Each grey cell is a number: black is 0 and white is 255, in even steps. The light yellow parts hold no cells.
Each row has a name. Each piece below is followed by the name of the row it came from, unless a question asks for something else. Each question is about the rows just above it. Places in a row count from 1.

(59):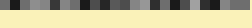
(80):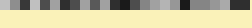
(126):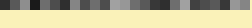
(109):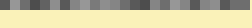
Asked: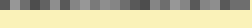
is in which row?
(109)
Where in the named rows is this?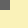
(109), 5
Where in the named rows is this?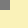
(109), 10
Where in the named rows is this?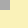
(80), 23
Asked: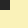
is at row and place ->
(59), 11
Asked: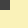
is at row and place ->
(126), 20

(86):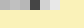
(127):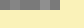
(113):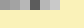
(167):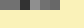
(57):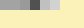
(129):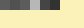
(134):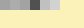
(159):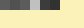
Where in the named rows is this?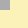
(134), 2
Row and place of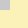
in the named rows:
(113), 6
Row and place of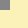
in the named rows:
(127), 2
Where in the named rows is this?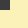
(159), 5

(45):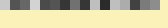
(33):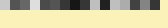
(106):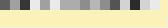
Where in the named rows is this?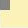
(33), 15
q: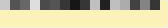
(33)
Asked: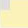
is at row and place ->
(33), 4
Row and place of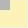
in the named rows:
(106), 10
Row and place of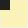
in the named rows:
(33), 11

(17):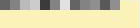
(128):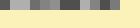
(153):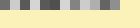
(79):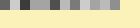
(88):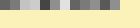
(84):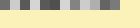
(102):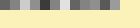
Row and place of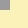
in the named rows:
(102), 12
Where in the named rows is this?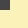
(88), 5
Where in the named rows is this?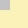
(88), 3

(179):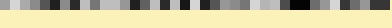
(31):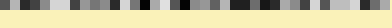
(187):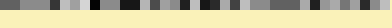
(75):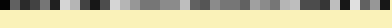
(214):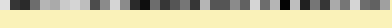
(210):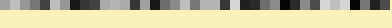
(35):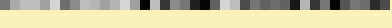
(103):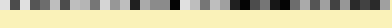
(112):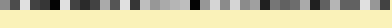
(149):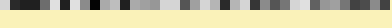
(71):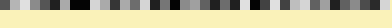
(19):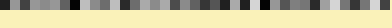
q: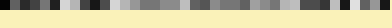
(75)
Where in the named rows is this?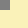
(19), 30
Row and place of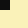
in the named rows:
(214), 15
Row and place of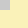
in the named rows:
(214), 7

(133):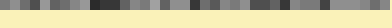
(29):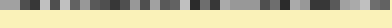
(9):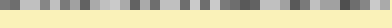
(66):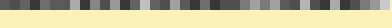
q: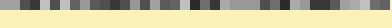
(29)
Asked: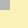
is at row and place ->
(66), 31
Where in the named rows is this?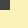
(133), 33

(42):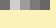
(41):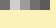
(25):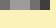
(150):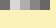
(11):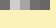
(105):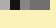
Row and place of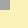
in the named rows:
(11), 3
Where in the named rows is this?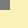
(42), 4
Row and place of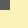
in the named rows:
(41), 5

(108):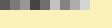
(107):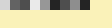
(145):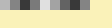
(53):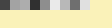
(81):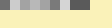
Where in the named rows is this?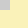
(81), 2
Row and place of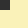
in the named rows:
(53), 4
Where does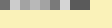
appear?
(81)

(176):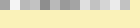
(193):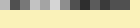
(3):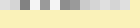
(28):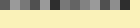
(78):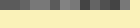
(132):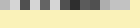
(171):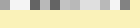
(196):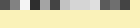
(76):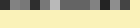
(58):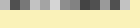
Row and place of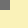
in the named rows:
(196), 12
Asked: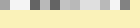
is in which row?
(171)
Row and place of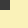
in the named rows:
(193), 11
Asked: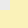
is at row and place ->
(176), 12
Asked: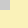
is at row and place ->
(3), 9
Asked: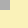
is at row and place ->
(132), 11

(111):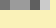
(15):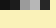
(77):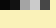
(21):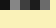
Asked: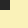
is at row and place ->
(15), 5
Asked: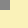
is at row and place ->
(21), 2
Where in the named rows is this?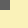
(111), 4
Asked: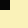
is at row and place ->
(77), 1

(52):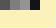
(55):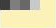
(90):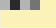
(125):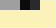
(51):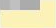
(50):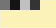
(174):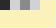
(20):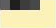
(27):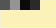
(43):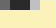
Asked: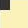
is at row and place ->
(50), 4
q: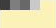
(55)

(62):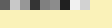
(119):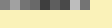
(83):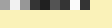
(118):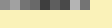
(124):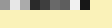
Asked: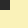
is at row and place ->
(124), 4
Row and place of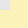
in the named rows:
(124), 2

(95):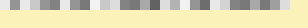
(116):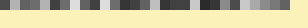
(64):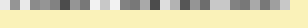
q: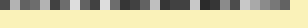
(116)
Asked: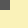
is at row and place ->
(64), 19
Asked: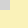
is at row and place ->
(95), 23

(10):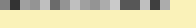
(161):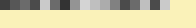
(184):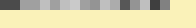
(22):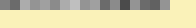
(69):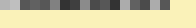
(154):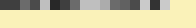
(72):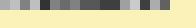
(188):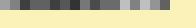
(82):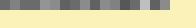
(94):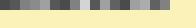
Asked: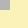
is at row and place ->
(69), 1
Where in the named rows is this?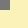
(188), 9

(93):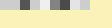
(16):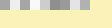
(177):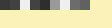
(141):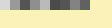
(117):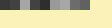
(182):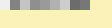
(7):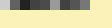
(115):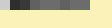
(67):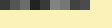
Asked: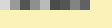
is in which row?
(141)
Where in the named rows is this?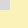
(141), 1

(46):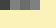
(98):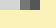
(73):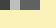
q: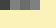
(46)
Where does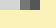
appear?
(98)
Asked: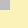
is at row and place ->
(73), 2
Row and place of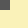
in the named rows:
(98), 4
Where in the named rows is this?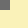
(46), 3
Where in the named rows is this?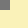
(98), 3
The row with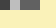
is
(73)

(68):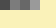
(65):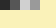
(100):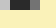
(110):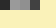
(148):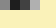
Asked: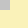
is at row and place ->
(100), 1
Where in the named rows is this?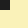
(148), 2
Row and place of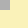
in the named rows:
(148), 4
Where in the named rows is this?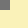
(100), 4
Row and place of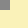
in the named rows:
(148), 1
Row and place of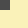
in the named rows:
(68), 1
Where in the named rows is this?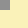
(110), 3

